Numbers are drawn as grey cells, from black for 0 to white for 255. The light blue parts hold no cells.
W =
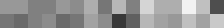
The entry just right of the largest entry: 192
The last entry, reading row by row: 201
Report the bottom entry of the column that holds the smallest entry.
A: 56
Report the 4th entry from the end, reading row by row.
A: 152
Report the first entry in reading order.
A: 152
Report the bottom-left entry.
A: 118
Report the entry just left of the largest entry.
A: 174
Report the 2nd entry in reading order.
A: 152
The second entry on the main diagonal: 106
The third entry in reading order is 128

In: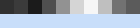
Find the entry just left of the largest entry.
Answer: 213
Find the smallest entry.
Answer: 27
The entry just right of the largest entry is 191

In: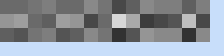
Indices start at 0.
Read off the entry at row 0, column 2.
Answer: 116
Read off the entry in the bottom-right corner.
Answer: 137
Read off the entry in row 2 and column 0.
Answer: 95
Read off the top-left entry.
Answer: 106
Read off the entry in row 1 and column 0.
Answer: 149
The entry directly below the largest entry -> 50
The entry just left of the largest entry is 106
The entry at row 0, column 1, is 106
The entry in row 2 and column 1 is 84
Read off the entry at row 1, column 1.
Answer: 158
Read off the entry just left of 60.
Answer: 169
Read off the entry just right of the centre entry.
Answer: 215
